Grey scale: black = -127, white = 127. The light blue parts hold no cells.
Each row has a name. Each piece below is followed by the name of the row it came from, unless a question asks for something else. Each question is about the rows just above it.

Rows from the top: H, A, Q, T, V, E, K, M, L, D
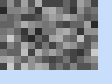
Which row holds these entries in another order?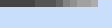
H
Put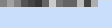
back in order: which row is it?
M
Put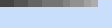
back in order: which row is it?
Q
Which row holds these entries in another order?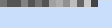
D
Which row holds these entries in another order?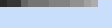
V
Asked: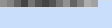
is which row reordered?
L

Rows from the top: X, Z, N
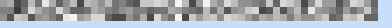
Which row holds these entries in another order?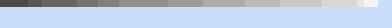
N
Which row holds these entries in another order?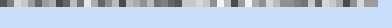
X

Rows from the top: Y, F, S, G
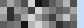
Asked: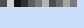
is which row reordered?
Y
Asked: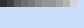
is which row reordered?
F
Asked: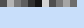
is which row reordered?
Y
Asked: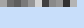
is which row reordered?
F
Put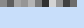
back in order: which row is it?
F
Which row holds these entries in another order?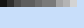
G
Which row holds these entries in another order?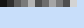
Y

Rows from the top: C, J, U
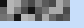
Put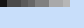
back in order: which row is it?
C
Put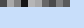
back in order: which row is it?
C
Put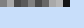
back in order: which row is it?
C

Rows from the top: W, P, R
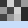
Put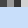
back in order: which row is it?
W
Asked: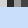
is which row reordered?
P

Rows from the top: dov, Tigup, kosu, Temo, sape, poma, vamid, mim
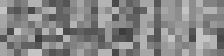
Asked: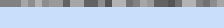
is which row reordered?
kosu
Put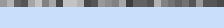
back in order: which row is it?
poma
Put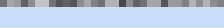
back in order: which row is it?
mim
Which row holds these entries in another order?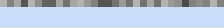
dov
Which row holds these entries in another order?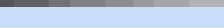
kosu

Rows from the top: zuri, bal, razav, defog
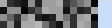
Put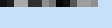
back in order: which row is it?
bal
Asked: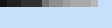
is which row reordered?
defog
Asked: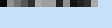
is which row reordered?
zuri
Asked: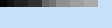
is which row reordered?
razav
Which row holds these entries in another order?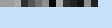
zuri

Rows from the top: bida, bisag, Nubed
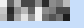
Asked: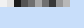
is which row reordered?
Nubed
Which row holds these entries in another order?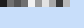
Nubed
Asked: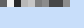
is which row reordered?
bisag
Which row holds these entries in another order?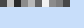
bisag

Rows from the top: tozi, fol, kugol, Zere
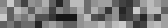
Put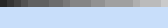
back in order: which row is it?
Zere
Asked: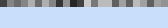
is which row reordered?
fol
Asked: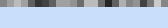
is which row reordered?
tozi
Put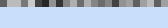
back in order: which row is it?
fol

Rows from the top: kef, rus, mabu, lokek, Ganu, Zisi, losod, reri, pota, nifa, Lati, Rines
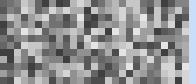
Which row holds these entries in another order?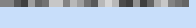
kef
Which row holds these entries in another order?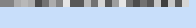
nifa

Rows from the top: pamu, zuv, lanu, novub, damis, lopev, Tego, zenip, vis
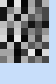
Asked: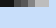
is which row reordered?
lanu
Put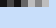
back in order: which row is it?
novub
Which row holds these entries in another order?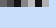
zuv
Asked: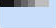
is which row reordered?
novub
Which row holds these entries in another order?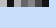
zuv
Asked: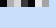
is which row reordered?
pamu

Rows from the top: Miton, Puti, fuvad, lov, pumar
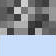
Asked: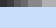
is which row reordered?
pumar
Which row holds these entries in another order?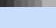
lov
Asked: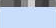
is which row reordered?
Miton

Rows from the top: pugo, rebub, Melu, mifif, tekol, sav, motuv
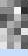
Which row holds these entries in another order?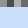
pugo
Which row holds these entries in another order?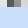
tekol
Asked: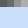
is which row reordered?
mifif
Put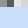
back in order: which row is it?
tekol
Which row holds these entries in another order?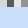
tekol

